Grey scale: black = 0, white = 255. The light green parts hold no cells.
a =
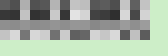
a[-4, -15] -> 94
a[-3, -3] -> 215
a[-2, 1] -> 140
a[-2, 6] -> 142
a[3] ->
[195, 216, 118, 215, 205, 113, 203, 96, 102, 211, 198, 217, 90, 192, 92]
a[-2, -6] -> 136
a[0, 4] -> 87
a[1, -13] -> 194
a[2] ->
[143, 140, 148, 140, 142, 148, 142, 150, 149, 136, 143, 140, 155, 143, 156]
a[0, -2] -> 96
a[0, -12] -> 81
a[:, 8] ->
[190, 212, 149, 102]

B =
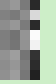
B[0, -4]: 142
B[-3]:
[146, 158, 117, 51]
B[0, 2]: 122
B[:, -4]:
[142, 129, 141, 126, 127, 146, 141, 144]
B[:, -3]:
[152, 122, 151, 115, 117, 158, 150, 157]
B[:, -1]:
[41, 217, 42, 251, 242, 51, 44, 33]
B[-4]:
[127, 117, 146, 242]
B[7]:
[144, 157, 119, 33]

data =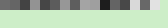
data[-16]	108
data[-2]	104
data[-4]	72
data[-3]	217
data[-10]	151
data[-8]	164

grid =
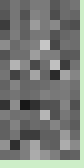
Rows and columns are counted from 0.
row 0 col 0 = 95
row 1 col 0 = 86
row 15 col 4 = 148
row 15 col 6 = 94
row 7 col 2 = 98
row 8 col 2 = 103
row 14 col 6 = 172
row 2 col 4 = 123
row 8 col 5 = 118
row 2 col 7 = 79
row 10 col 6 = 132
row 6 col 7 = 114
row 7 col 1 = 66
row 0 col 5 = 88
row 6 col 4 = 111
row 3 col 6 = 103
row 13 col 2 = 61
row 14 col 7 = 138
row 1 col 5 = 77
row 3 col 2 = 97
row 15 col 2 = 126
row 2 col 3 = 155
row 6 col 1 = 179
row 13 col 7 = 106
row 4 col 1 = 107
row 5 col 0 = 83
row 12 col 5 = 132
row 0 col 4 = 122
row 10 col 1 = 141
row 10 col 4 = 81
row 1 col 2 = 83
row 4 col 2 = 120
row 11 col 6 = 119
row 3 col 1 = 124
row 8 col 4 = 109

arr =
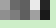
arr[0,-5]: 162
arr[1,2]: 95
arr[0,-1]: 37
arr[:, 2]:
[96, 95]

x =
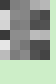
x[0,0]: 59
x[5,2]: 137
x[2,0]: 212
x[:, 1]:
[127, 138, 124, 141, 137, 125]
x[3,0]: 57
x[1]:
[216, 138, 134, 92, 73]
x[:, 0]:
[59, 216, 212, 57, 230, 187]
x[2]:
[212, 124, 129, 78, 82]

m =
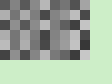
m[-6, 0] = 90
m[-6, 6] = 117
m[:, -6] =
[137, 126, 139, 124, 117, 133]
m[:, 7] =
[82, 189, 64, 189, 194, 60]
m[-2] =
[187, 117, 174, 117, 72, 135, 156, 194, 55]
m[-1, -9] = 67
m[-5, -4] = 132
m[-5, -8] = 117
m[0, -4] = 99
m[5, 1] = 143
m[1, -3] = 150
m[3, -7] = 166
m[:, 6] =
[117, 150, 95, 153, 156, 101]

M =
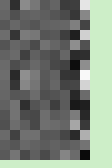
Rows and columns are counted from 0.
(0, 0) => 106
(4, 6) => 88
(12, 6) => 101
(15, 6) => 133
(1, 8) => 135
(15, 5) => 96
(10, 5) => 62
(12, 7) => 166
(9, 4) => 79
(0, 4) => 89
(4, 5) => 101
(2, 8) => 68
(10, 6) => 91
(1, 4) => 94
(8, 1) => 53
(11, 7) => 124
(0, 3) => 119
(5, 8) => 47
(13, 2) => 112
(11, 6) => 97
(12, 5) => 107
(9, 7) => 40
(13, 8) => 175
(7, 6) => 53
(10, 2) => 47
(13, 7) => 42
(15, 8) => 10
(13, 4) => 87
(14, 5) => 98
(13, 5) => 88
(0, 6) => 60
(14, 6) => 91
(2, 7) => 127

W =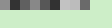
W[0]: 142
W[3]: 136
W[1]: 51
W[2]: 96
